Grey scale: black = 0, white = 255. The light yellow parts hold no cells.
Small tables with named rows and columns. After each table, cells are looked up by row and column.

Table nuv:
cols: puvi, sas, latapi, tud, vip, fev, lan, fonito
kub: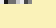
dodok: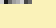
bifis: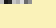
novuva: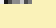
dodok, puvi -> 209
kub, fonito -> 135
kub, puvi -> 236
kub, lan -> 73
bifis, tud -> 198
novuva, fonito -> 124
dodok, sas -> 24
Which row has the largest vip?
kub

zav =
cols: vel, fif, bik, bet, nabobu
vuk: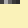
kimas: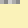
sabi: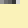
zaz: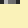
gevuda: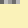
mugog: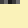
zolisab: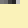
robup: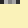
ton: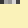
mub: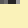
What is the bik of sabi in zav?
94
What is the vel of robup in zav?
37
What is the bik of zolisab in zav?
62
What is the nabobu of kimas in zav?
140
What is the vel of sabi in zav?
150
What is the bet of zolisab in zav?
37
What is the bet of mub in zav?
37

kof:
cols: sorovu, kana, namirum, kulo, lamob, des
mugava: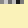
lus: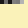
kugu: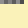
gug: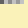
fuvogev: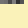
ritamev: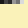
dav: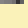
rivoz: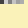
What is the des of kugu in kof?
77
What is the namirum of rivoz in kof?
128
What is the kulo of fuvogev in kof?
124
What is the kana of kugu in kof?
102
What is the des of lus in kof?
179
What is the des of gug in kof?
195
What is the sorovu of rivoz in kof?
66
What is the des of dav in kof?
98
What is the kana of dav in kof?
125
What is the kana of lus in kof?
110

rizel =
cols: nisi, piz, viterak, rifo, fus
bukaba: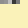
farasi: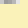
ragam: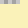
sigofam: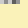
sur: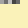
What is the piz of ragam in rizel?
158
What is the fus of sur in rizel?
104
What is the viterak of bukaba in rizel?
191
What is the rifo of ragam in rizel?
163
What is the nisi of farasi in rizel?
201
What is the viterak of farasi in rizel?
164
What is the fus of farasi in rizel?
229
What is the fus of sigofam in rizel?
148
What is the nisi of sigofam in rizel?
204
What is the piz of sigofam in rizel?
141
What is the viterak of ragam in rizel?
201
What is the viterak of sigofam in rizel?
204
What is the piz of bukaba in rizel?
149

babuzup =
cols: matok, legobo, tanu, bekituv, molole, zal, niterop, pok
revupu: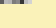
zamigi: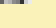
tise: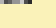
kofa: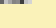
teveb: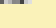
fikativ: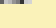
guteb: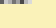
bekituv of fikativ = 147
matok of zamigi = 100
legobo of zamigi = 193
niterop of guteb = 185
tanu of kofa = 167
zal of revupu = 54
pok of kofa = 212
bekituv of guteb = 115
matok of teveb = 97
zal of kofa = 62
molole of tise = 149
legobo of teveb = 205
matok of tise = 179
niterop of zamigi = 208
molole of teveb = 137
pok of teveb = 223
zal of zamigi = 51
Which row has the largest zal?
tise

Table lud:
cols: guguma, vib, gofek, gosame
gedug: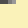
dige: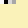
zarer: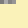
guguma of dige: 248
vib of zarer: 172
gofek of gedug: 125
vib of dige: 6
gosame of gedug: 152
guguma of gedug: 77
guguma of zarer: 124
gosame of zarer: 149
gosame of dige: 167
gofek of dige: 217
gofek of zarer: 132
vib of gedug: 78

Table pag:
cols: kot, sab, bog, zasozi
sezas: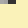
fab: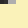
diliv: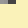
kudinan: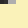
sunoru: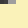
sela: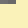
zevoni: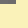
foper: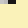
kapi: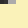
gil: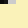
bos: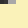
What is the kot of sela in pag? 113
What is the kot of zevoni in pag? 110
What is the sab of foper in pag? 188
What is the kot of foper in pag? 199
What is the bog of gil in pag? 204
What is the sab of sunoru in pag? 64
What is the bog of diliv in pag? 68
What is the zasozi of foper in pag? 23

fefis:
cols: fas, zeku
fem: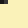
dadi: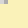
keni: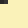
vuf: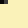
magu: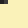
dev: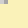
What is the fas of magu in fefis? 34
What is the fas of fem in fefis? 23
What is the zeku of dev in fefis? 166
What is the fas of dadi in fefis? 215
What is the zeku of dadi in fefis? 173
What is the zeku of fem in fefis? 57
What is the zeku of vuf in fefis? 64
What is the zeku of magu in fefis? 62
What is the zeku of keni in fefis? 54
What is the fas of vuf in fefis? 7
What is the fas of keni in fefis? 40
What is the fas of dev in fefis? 208

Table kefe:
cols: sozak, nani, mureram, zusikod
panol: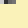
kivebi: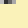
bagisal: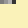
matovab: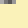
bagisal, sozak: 124
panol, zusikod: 115
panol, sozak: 205
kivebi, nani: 50
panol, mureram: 104
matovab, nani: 119
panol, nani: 50
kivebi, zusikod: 168
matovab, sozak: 173
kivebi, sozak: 192
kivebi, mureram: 103
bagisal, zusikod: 52
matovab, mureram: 88
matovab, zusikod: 151
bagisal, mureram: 179
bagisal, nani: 150

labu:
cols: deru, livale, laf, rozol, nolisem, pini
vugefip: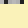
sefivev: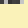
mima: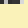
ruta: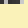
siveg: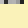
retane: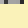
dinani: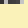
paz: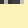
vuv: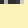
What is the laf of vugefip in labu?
174
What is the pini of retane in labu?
43
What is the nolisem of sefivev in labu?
61
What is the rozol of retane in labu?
163
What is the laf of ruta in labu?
49
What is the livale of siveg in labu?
45
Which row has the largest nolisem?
vugefip

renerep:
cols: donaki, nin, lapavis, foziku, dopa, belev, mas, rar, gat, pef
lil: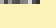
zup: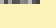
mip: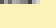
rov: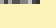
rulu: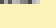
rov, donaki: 163
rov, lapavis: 168
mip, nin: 170
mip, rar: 67
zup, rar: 187
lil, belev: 125
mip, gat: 176
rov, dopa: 85
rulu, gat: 182
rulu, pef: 206
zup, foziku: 82

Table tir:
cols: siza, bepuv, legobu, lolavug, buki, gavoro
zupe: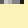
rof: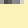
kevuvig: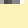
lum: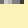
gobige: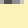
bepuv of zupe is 202
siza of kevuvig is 169
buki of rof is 134
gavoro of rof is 209
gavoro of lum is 59
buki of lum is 126
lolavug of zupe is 131
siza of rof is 155
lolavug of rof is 139

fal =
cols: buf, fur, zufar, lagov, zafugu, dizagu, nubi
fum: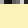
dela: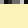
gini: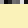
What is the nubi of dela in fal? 16
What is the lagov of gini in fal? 111
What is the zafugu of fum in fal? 111
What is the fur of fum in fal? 24
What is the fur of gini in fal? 9
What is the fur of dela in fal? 14
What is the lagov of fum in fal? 93
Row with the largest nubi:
fum

